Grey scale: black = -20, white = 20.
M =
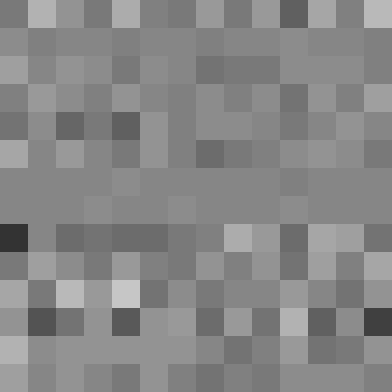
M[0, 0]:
-1
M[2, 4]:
-1
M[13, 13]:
0
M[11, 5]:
3
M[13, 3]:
1
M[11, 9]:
-2
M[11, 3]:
3
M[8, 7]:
0
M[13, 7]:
-2
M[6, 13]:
1
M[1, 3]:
1
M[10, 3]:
4
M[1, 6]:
1
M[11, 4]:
-6
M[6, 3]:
1
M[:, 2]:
[3, 1, 3, 2, -4, 4, 1, 1, -3, 2, 9, -2, 3, 3]
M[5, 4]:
-1
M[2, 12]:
2
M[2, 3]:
2
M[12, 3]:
3
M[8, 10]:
-3
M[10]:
[6, -1, 9, 4, 11, -2, 2, -1, 1, 1, 4, 1, -2, 3]
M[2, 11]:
2
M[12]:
[8, 2, 3, 3, 3, 3, 3, 1, -2, 0, 4, -2, -1, 3]
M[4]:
[-2, 2, -4, -1, -5, 3, 0, 2, 2, 1, -1, 1, 3, 1]
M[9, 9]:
3
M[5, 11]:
3
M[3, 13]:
5
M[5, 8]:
-1
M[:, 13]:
[9, 0, 0, 5, 1, -1, 1, 1, -2, 6, 3, -10, 3, 0]
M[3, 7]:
2

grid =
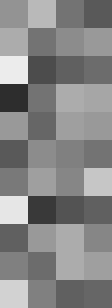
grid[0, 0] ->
3
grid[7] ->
[16, -11, -7, -5]
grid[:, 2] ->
[-2, 2, -5, 7, 5, 0, 1, -7, 7, 7, -5]
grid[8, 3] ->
1
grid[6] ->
[-1, 5, 1, 11]
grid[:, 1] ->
[9, -2, -8, -2, -4, 2, 5, -11, 4, -3, 0]
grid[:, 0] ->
[3, 7, 17, -13, 4, -6, -1, 16, -5, 0, 13]
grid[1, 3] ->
4
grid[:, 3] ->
[-6, 4, -3, 6, 4, -2, 11, -5, 1, 5, -4]
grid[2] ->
[17, -8, -5, -3]

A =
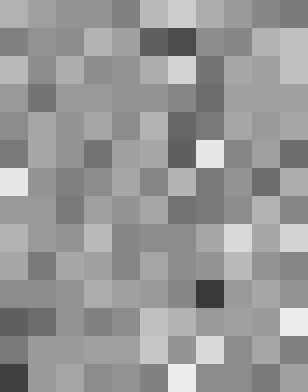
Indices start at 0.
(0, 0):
8
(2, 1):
2
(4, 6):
-4
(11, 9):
4
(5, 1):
6
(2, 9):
5
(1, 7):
2
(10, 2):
3
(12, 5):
11
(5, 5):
6
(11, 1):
-3
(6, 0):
16
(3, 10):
5
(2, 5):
7
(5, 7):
16
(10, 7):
-11
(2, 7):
-2
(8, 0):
8
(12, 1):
4
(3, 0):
4
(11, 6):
8
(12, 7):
14
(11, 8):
5
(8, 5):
2
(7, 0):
4
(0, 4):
0
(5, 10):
-3
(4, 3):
6
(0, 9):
1
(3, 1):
-2
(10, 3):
7
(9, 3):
5
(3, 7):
-3
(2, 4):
3

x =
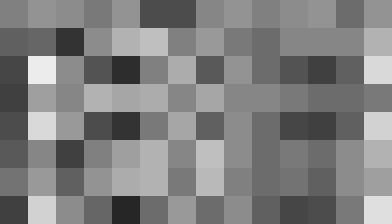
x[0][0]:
0
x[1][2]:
-12
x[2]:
[-9, 17, 2, -7, -13, 0, 7, -6, 3, -3, -7, -10, -5, 14]
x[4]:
[-8, 14, 4, -8, -12, -1, 6, -5, 2, -3, -9, -10, -5, 13]
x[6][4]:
7
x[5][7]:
10
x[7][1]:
13
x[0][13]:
3
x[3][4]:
6
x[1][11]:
1
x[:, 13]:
[3, 8, 14, -1, 13, 8, 5, 15]
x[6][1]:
4
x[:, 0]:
[0, -5, -9, -10, -8, -6, -2, -10]
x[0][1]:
3
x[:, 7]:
[1, 4, -6, 6, -5, 10, 9, -3]
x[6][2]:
-5
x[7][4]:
-14
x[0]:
[0, 3, 2, -1, 3, -8, -8, 1, 3, 0, 2, 3, -3, 3]
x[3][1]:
5
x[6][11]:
-5
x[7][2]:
2
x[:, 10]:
[2, 1, -7, -1, -9, -1, -2, -9]
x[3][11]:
-3
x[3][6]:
1
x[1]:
[-5, -4, -12, 2, 8, 10, 0, 4, -1, -3, 1, 1, 1, 8]
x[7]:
[-10, 13, 2, -4, -14, -3, 4, -3, 2, -5, -9, -8, -1, 15]

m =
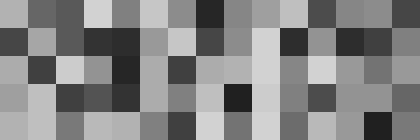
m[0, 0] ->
8
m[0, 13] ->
2
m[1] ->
[-9, 6, -6, -12, -13, 4, 11, -9, 2, 13, -13, 3, -13, -10, 0]
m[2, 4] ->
-14
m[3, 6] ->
0
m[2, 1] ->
-10
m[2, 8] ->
8
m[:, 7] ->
[-14, -9, 7, 10, 13]
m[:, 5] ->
[11, 4, 7, 7, 0]
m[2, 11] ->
13
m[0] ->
[8, -4, -6, 13, 0, 11, 2, -14, 1, 5, 10, -8, 1, 2, -9]
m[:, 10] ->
[10, -13, 1, 0, -3]
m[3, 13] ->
3
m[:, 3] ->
[13, -12, 3, -7, 9]
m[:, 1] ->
[-4, 6, -10, 10, 10]
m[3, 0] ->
5

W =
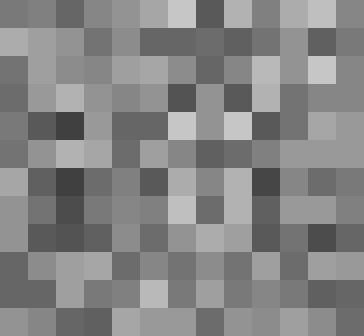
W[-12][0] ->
-1
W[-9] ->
[-3, 4, 8, 3, 1, 3, -7, 3, -6, 8, -2, 1, 1]
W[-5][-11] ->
-8
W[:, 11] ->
[10, -5, 11, 1, 6, 4, -3, 4, -8, 5, -5, 2]
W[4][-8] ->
-4
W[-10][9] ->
9
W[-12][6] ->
11
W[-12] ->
[-1, 0, -4, 1, 3, 6, 11, -6, 8, 0, 7, 10, 1]
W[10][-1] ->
-4
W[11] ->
[3, 1, -4, -5, 6, 4, 4, -3, 3, 2, 5, 2, -3]
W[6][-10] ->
-3
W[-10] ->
[-2, 5, 2, 1, 5, 6, 2, -4, 1, 9, 3, 11, 1]
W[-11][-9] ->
2
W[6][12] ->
-1
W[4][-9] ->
-4
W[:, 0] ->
[-1, 7, -2, -3, -1, -2, 6, 3, 3, -4, -4, 3]
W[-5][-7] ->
10
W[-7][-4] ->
0
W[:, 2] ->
[-4, 3, 2, 8, -10, 8, -10, -8, -7, 5, 5, -4]
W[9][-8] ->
1
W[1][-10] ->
-2
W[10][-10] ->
-1
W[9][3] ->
6
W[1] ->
[7, 5, 3, -2, 2, -4, -4, -3, -5, -2, 3, -5, -1]
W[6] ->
[6, -5, -10, -3, 0, -6, 7, 1, 8, -9, 1, -3, -1]
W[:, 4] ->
[3, 2, 5, 1, -4, -3, 0, 1, 2, -3, 0, 6]
